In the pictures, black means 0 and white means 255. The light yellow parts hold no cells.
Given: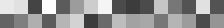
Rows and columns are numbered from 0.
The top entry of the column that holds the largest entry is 252
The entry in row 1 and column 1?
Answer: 127
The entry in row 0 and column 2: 68
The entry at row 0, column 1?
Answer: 225
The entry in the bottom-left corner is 99
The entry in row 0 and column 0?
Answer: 233
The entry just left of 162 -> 189

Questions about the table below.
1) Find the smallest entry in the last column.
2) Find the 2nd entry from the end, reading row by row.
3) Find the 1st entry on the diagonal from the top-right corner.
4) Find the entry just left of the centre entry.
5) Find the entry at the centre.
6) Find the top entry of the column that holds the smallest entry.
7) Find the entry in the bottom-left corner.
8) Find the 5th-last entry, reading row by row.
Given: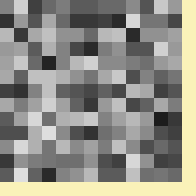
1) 56
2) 117
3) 153
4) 84
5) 71
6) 200
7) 91
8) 91

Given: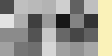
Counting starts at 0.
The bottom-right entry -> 167
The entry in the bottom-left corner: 161
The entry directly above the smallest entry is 207
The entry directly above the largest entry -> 76
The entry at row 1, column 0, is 227
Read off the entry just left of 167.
147
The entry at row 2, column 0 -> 139
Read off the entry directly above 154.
179

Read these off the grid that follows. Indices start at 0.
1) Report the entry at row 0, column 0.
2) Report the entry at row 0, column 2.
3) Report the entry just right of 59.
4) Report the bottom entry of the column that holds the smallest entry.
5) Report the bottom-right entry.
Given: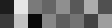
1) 29
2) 122
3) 194
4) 9
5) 158

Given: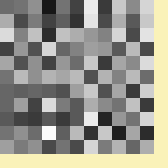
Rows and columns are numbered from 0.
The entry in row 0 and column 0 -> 108
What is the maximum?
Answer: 251
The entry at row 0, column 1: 115
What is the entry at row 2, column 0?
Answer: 219
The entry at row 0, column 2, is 144
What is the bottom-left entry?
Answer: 159
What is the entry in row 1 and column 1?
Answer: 74
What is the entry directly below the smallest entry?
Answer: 66
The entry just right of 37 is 151
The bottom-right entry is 173
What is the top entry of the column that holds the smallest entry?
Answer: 23
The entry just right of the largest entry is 95
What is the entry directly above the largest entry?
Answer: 89
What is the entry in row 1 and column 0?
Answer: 173
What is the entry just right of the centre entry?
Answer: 81
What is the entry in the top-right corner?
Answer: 213
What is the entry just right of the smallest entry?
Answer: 115
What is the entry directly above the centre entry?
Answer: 108
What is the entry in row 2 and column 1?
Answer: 130
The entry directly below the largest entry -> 74
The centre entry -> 186

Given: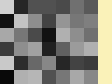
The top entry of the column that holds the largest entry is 209
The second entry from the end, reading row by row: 168
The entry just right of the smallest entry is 176
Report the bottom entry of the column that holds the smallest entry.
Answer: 9
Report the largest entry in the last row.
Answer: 182
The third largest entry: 195
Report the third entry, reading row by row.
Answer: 81
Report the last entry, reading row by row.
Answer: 135
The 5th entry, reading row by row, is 74
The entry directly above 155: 142

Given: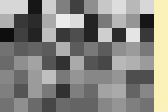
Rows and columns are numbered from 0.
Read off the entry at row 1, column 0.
176
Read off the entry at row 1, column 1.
56
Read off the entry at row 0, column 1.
215
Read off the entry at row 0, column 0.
215
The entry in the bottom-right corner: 114
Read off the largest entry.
236
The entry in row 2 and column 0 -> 14
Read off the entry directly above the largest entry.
127
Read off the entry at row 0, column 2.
22
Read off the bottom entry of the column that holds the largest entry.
106
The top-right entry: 215
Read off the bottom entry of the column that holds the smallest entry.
114
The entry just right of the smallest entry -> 64
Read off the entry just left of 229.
43

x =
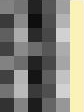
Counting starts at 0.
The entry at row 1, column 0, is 58
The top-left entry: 130
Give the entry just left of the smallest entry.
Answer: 138
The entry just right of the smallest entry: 79
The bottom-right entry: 151
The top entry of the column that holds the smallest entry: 34
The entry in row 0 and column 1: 115
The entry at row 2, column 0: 95
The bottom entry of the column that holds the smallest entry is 28

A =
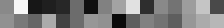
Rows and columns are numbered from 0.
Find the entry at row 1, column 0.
145
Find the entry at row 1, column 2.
102
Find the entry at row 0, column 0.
137
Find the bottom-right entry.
183
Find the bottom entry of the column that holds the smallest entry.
10
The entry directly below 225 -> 94
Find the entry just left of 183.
171
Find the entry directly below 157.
151
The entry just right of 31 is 39

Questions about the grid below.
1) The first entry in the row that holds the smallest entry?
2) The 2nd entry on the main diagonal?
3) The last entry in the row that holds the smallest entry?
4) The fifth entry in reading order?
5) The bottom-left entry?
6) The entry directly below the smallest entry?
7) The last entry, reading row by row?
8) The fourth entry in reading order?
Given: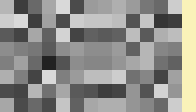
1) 127
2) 217
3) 97
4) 217
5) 167
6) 217
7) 205
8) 167
